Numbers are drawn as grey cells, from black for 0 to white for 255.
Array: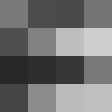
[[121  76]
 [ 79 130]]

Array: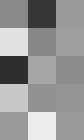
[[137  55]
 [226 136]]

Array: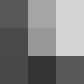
[[ 88 165]
 [ 74 152]]

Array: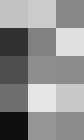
[[194 203]
 [ 48 129]]

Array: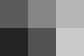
[[ 91 133]
 [ 36  82]]

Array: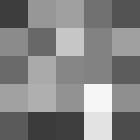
[[ 61 151]
 [139 104]]

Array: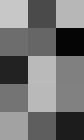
[[199  74]
 [109 102]]

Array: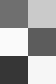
[[111 202]
 [250  92]]

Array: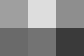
[[159 221]
 [106 115]]
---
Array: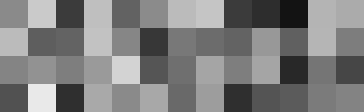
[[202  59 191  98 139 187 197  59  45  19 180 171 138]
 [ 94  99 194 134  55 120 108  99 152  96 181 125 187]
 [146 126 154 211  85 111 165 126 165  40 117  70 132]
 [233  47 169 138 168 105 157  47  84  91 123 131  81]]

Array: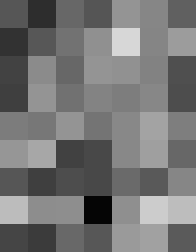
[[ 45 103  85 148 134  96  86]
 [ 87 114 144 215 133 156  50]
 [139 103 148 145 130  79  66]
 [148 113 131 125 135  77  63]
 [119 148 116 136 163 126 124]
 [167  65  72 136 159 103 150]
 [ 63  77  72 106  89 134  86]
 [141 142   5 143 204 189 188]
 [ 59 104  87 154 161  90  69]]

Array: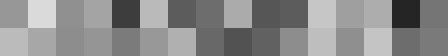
[[218 144 164  61 186  92 109 171  86  92 198 159 173  37 117 151]
 [167 141 149 123 152 176 104  82  97 141 190 143 196 109 122 187]]

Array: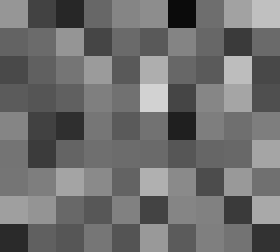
[[ 66  39 103 133 141  11 110 162 192 150]
 [107 149  69 106  89 132 103  58 106  99]
 [ 96 117 155  89 174 103  90 189  72  73]
 [ 85  96 127 113 210  69 134 165  79  91]
 [ 65  47 118  90 114  31 126 111 126 133]
 [ 59 100 111 108 106  86 102 104 165 116]
 [126 164 138  99 176 138  76 153 112 117]
 [148 104  87 129  67 133 129  58 169 159]
 [ 96  86 118  84 153  91 127 115  50  42]]

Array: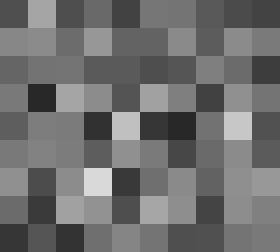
[[165  78 105  66 118 116  89  75  67  79]
 [139 108 151  99  99 138  92 139 122 135]
 [115 116  90  90  78  85 127 107  61 101]
 [ 40 165 140  84 161 127  65 144 116 121]
 [125 123  49 192  54  40 114 199  81  94]
 [130 124  93 144 122  71 106 139  91 121]
 [ 76 140 217  57 111 138  98 143 152 144]
 [ 58 161 146  78 166 142  68 141 128 107]
 [ 85  51 111 133 116  79  80 116 121  54]]

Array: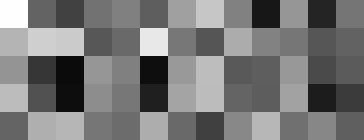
[[ 99  65 114 128  94 160 198 129  23 150  36 117 254]
 [207 203  87 105 232 119  85 172 130 118  86  98 180]
 [ 54  11 150 128  14 153 189  89  94 152  74  91 148]
 [ 81  13 141 119  31 164 188 100  93 162  28  59 188]
 [175 182 118 108 173 105  64 136 183 112 135  95 100]]

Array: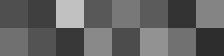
[[ 63 193  88 120  91  51 132  79]
 [ 83  56 137  76 146 113  45 112]]
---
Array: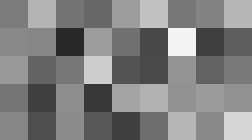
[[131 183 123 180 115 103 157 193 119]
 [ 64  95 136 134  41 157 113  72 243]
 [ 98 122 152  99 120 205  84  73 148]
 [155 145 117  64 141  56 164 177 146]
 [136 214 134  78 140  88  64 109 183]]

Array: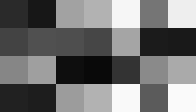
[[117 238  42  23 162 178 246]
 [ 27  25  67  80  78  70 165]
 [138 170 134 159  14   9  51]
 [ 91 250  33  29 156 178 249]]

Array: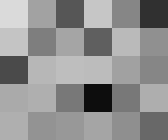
[[134  48 218 162  86 198]
 [186 144 196 126 165  95]
 [161 134  74 183 190 188]
 [120 174 170 175 120  13]
 [143 104 175 147 152 165]]

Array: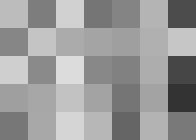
[[180  76 188 125 209 117 132]
 [176 198 134 196 171 164 159]
 [173  70 207 138 220 136 129]
 [163  51 159 167 194 163 117]
 [179 121 119 168 213 183 101]]

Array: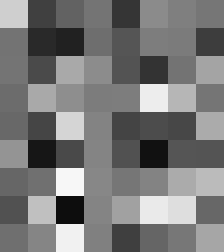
[[127 118 207  64  98 116  53 139]
 [123  61 115  41  33 110  85 125]
 [115 164 116  74 169 140  83  51]
 [182 117 108 169 142 124 125 237]
 [ 71 171 104  69 213 131  68  76]
 [ 85  84 148  22  73 132  81  17]
 [171 187 102 112 247 135 118 131]
 [222 103  81 192  13 132 161 234]
 [119 166 111 133 241 128  63 101]]

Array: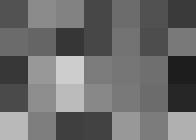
[[ 81  58  82 139 130  71 108]
 [ 77 121 107 101  54  71 114]
 [111  29  55 152 205 123 118]
 [108  38  74 141 187 136 121]
 [124 176 185 126  63  66 152]]

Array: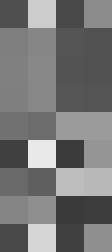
[[ 72 140  79 204]
 [ 84  81 126 134]
 [ 83  81 128 136]
 [ 86  84 127 135]
 [155 155 113 108]
 [ 59 149  64 233]
 [189 184 105  95]
 [ 57  60 132 143]
 [ 64 143  73 214]]
